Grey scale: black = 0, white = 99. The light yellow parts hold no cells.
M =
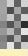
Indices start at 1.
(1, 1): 63
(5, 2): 72
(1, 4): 81
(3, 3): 40
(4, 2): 33
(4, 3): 57
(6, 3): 68
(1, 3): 38
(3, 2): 78

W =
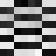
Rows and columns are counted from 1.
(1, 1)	90
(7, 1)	91
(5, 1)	91
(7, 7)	91
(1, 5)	18
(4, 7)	11
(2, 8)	14
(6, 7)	9
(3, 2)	71
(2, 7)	16
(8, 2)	12
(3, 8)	84
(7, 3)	4
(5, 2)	84
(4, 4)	83
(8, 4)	85
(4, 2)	18
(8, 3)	86
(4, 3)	82
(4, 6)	73

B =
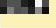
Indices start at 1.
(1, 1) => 20
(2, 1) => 10
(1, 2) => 32
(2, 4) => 34
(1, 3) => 32

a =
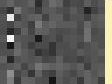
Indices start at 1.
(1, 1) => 34
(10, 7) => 40
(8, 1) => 31
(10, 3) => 37
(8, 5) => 31
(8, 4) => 35
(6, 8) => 32
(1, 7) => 32
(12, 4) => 38
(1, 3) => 32
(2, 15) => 32
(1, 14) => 30
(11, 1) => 34
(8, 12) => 35
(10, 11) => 33
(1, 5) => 38
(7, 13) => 31
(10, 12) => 37
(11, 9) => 36
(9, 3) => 32
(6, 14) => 31
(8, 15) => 36
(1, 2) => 39
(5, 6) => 38
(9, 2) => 15
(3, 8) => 36
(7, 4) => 32
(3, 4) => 33
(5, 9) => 29
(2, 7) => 34
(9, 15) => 31
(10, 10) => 36
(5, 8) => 32
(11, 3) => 28
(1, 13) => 36

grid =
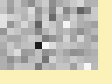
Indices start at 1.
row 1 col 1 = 77
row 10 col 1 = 68
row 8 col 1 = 63
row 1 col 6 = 72
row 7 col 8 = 85
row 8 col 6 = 75
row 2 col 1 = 75
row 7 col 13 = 68
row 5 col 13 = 65
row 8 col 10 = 64
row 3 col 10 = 65
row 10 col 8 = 68
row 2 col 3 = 74
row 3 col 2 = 81
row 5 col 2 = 80
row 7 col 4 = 74
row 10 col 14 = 72
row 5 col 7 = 70
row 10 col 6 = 48
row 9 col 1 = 68
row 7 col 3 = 69
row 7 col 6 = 10
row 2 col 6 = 57
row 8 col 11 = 56
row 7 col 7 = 96
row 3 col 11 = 80
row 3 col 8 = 41
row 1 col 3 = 77
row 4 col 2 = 58
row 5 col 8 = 79
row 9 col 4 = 55
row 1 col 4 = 64
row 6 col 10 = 82
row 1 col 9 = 66
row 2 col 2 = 60
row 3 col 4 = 70

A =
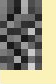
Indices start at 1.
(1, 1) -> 51
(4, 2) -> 55
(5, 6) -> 19
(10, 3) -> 9
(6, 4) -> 9
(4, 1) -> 22
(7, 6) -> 20
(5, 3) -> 19
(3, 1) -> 46
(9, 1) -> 25
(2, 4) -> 65
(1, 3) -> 14
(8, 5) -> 78
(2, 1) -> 49
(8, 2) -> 40
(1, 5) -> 30
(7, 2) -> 10

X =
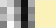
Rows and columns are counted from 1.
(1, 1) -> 85
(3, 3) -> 52
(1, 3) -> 45
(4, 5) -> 47
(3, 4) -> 6
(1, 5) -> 67
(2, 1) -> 60

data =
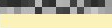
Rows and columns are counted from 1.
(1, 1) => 22
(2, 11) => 71
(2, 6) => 21
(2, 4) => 71
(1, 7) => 22
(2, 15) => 66
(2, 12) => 29
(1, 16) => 60
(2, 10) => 25
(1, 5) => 26

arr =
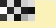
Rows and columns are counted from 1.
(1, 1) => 16
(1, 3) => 11
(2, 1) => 99
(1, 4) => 80
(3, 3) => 7

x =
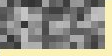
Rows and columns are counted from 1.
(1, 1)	62
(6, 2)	21
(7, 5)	67
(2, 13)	41
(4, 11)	42
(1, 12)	59
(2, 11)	42
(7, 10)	56
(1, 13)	34
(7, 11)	31
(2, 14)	71
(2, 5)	47
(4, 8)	64
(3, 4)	76
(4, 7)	31
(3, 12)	25
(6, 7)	34
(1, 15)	34
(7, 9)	50
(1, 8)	36
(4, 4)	21
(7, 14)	25
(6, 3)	40
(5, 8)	61
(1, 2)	26
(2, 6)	50
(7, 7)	35
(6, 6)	46
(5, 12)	36
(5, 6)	62
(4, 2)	65
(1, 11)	58

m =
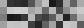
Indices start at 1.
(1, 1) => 67
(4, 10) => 78
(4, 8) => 63
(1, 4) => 16
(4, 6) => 14
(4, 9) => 20
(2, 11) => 72
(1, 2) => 20
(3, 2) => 10
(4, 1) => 62
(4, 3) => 75
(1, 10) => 63
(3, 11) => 42
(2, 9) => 29
